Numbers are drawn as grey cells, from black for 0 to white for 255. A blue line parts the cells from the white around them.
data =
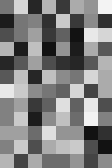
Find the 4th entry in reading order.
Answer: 181
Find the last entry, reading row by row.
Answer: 139
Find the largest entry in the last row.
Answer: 181
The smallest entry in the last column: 18
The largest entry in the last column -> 243
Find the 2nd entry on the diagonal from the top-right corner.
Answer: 139
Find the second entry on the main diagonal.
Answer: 118
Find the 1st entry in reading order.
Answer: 118
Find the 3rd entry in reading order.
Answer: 38
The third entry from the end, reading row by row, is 148
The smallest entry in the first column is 28
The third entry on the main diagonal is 160

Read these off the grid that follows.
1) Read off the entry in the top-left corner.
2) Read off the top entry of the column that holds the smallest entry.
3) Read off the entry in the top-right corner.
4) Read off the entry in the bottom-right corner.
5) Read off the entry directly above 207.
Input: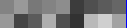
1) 131
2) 60
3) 102
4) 162
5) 91
